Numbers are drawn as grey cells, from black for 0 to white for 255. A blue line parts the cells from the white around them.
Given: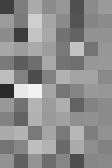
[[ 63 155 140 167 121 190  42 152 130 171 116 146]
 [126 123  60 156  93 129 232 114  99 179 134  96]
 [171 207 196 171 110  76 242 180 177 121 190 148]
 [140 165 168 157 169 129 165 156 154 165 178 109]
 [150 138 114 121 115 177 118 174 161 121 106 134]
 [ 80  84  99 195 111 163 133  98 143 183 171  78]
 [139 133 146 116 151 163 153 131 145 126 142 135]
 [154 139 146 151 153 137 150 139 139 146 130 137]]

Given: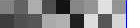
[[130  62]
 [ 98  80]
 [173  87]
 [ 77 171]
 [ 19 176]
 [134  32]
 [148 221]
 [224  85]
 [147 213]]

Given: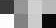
[[ 58 253]
 [150 130]
 [208 205]
 [185  10]]

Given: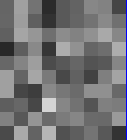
[[101 102  96  40 103 160 160  94 129  74]
 [160 157 165  94 132 100  70 103  88 170]
 [115  95 150 137 158 166  61  71 149  99]
 [ 43  50 111  54  76 122 137 212 106 182]
 [ 89  89 140 173  88  72 119 134 123  81]
 [ 99 101 130 145 102  97 107 114 134  94]
 [135 115 145 101  83  66 144  84 106 116]
 [130 137 169 110  88 127 144 128 105  88]
 [ 69 112 135 173 134 164 104 124 154  51]]

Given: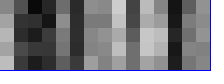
[[135 163 182 163 189]
 [ 81  51  44  74  58]
 [  9  48  28  56  28]
 [ 39  21  60  55  45]
 [109 142 122 117  94]
 [ 42  45  46  44  58]
 [142 122 135 132 158]
 [137 122 146 137 130]
 [205 194 170 190 160]
 [ 67  71  92 111 111]
 [187 171 199 197 163]
 [133 156 189 178 145]
 [ 20  24  38  24  29]
 [ 94 124 112 132 118]
 [146 139 147 129 134]]

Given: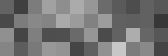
[[ 99  73 144 133]
 [ 63 124  69  93]
 [124 136 127 121]
 [161 132  78 152]
 [142 170  79 147]
 [171 155 106  69]
 [151 129 150  96]
 [107 156  75 145]
 [ 90  97  98 199]
 [ 77  95 173 124]
 [ 97  97 102 137]
 [ 87  55  87  68]]

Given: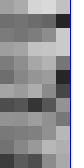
[[160 111 123 158 124 110 164  77 146 121 114  60]
 [171 115 117 164 142 135 155  85 145 125 135  91]
 [213 108 125 194 167 149 173  53 157 128 153  78]
 [217 101 141 196 179 156 138  86 144 145 183 140]
 [193  37 202 202 118  38  70 147 119 183 175 169]]
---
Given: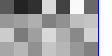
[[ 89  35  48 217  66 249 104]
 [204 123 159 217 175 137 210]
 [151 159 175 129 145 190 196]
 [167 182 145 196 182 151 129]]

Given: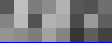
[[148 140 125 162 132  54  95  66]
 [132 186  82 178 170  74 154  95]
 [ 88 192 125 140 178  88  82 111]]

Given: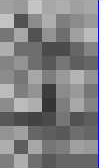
[[ 88  75  67  75 118  82  94]
 [195  82 139 174 126 139 153]
 [174  94 167 118 126 160 153]
 [174 110 110  75  75 102 132]
 [139 118 167 126 153 180 147]
 [187 126 147  61 139 153 118]
 [132 147 110  88 118  94 102]
 [160 153 195 167 174 160 167]
 [147 160 102  94  88 110 102]
 [118 167  82 147 110 160 187]
 [126 174 110  88 102 102 102]
 [139 187 174  53 126 167 132]]

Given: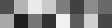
[[167  31 119  50 241  93 208  71]
 [ 79 180 234 202 125  65 140 105]]

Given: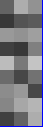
[[ 64  56 128]
 [107  71 114]
 [ 56  84  91]
 [ 64  99 173]
 [188 121 196]
 [153 146 159]
 [140 153  71]
 [134 167 181]
 [ 99 173 146]]

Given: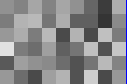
[[152 109  74 159 179  82 205  74 152]
 [225 124 109 159  96 117 192  82 198]
 [145 131 166 131 166 145 102  60 173]
 [ 89 159 145 138 109  82 117 185 131]
 [152 173 124 185  74 179  74 192 124]
 [124 179 185 117 173  96  96  52 138]]

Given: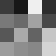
[[ 59  23 239  45]
 [121 106 162  72]
 [156 142 135 212]
 [ 87 170  99 198]]
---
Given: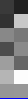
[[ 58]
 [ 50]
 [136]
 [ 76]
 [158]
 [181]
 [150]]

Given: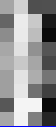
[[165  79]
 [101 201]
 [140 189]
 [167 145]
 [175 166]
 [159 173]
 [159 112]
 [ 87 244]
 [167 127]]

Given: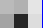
[[186 229]
 [164 221]]

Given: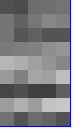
[[ 80 109 115]
 [117 118 128]
 [117  97  84]
 [122 129 150]
 [182 160 134]
 [153 165 190]
 [ 70  63  95]
 [156 156 200]
 [113 109  82]]

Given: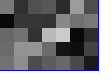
[[122  81  43  78]
 [  9  54 136 121]
 [104  49 203  44]
 [107 149  21  67]
 [114  76 104  25]]

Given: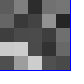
[[ 92  44 117]
 [101  67  37]
 [ 62  75 111]
 [202  74 104]
 [ 79 205  73]]
